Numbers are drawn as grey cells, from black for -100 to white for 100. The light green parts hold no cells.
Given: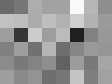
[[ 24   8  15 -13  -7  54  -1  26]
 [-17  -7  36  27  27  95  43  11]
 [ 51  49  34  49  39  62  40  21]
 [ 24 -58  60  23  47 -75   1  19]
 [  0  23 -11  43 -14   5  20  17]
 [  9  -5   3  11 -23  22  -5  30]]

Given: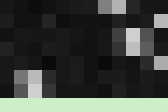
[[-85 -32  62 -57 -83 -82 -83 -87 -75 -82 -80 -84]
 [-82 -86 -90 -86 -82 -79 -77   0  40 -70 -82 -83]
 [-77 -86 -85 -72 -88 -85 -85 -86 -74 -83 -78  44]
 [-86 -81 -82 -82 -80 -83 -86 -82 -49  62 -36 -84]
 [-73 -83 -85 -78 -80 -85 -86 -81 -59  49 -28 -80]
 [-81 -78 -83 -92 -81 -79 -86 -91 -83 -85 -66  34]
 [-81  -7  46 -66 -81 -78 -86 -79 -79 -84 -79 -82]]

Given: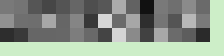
[[-65 -55 -20 -20 -19  -2 -18 -47  66   8 -49  32 -16 -27 -67]
 [ -5  -9 -33 -45 -34 -20 -39 -32  34 -23 -87  -5 -13   9 -17]
 [ 14 -13 -14  31 -20   4 -57  68 -17  31 -64  -8 -34  44  -4]]

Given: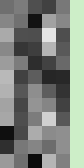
[[ 21 -13 -91  42   0]
 [-13  -3 -38 -49  -6]
 [  5 -11 -86  27   6]
 [ 33 -38 -39  79 -39]
 [  7 -58 -51  42 -30]
 [ 22  -3 -65 -48 -18]
 [ 45 -49 -27 -70 -69]
 [ 40 -32  11 -27 -60]
 [ 28 -45  16   4 -49]
 [ 31 -39  -3  63 -32]
 [-88 -43  35   9  12]
 [-63  -6   4 -15  12]]

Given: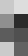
[[ 59 -23]
 [ 58  73]
 [ 12 -66]
 [-28 -37]]

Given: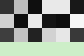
[[-51  53 -73  65  81 -55]
 [-61  49 -88  83  83 -81]
 [ 64 -88  84 -84 -90  94]]

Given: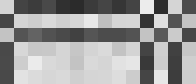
[[-43  77  72  68  70  62  67  68  73  60 -46  81 -52  61]
 [ 66 -47 -53 -43 -62 -66 -54 -46 -58 -47  85 -65  67 -40]
 [-46  66  61  70  62  68  82  50  67  68 -60  75 -35  53]
 [ 53 -34 -22 -36 -42 -49 -33 -40 -40 -35  53 -30  59 -45]
 [-43  69  56  57  67  55  66  71  53  66 -47  62 -49  55]
 [-42  61  84  70  67  53  70  67  77  80 -55  61 -51  62]]

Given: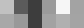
[[ 32  20 -52  27  38  29]
 [ 51 -29 -52  21  93  28]]

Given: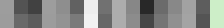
[[ 22 -18 -28  22  15  -4  90 -19  36  10 -45  -8  13  29 -34]
 [ 23 -35 -49  23  11 -24  87 -11  36   6 -69 -16   7  27 -27]]
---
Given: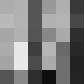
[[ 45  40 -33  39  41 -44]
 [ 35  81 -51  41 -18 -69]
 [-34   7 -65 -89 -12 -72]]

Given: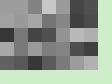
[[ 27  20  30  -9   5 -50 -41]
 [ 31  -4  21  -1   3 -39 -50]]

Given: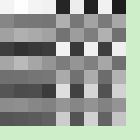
[[  5  -6  -7  -8  37  -7  28  -4  31]
 [-51 -61 -56 -53  90 -56  88 -51  87]
 [-12 -11  -8  -7  33 -11  35 -15  40]
 [ 10  12   6   2  17   5  15   2  16]]

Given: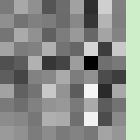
[[ 12 -10   0  -3 -16   7 -58  41  -1]
 [ 28  -3   1  38 -10 -19  67 -52  57]
 [-26 -46   2   7  33  -2  14 -40 -52]
 [ -4 -14   1  15  19  -4  33 -28 -10]
 [ 21  14  -3  10  -4   3  -6  29  18]]

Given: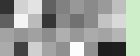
[[-25  91  47 -58   8 -11   8  53  70]
 [ 34 -49  63  29  13  98  14 -77 -76]]

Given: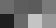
[[-76 -17  54  19]]
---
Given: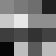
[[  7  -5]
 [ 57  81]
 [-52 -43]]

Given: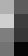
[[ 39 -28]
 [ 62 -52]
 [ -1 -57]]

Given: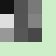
[[-85 -35]
 [ 74 -34]
 [ 19 -32]]

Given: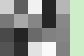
[[ 63 -26]
 [ -6  32]
 [-43 -72]]

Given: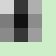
[[ 67 -57]
 [ -3 -87]
 [  8 -57]]

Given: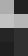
[[ 36 -73]
 [ 52  43]
 [-71 -62]]
